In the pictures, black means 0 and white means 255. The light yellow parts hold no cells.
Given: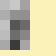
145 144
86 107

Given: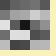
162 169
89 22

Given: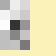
223 203
52 149

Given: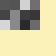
136 61
137 42

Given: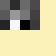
152 119
246 4

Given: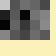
89 7
100 55
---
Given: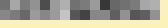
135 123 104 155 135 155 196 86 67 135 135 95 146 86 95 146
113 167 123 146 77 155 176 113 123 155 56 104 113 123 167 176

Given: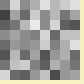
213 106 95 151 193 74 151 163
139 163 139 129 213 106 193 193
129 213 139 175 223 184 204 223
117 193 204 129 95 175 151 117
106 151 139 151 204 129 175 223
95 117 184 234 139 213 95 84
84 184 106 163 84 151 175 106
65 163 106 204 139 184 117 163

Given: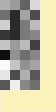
250 196 145 164
229 76 175 87
208 42 123 187
196 155 187 64
175 155 99 217
111 42 164 76
87 239 135 111
54 42 123 135
13 145 111 135

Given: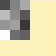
253 109 97
189 140 86
149 160 54
75 131 169

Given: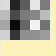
219 34 93 230 123
209 53 144 144 156
187 73 123 135 187
165 11 102 242 114

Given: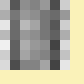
240 97 173 152 142 67 218
230 107 185 164 119 87 206
218 77 131 131 164 67 230
206 97 164 142 131 87 194
194 87 142 131 152 77 206
185 107 152 142 119 97 173
173 119 152 142 119 107 152
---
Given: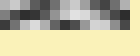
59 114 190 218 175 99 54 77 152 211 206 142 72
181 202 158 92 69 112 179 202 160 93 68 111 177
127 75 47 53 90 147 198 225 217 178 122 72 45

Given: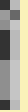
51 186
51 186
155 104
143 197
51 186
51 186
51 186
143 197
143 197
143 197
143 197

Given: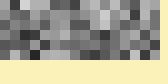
102 180 116 38 171 178 174 126 78 62 88 121 72 191 59 155
165 61 211 177 177 91 100 67 163 184 139 187 124 90 177 165
145 109 98 160 128 150 147 122 144 163 203 146 170 63 182 114
94 131 115 135 92 146 155 86 86 162 193 136 97 115 154 115
135 106 49 60 158 153 176 125 136 95 58 111 147 169 82 147
86 94 86 150 65 135 112 105 116 122 94 112 148 113 127 69

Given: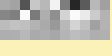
174 175 184 170 173 167 180 189 184 174 176
170 163 84 199 184 242 125 38 91 184 160
134 127 249 122 174 143 211 250 234 203 179
188 194 191 179 170 153 184 212 193 161 179

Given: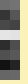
102 104
110 115
53 86
72 67
229 226
45 78
80 88
18 36

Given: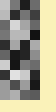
156 175 99 91
197 120 29 108
186 43 117 62
105 214 165 104
118 184 183 18
45 166 33 171
101 25 36 141
205 21 123 108
50 225 202 39
155 77 156 24
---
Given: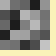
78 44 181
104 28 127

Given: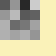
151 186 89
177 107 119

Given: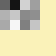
178 199 138
169 246 128

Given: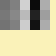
120 136 186
115 128 205

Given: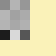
182 162 171
180 168 177

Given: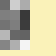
127 131 57
115 126 60
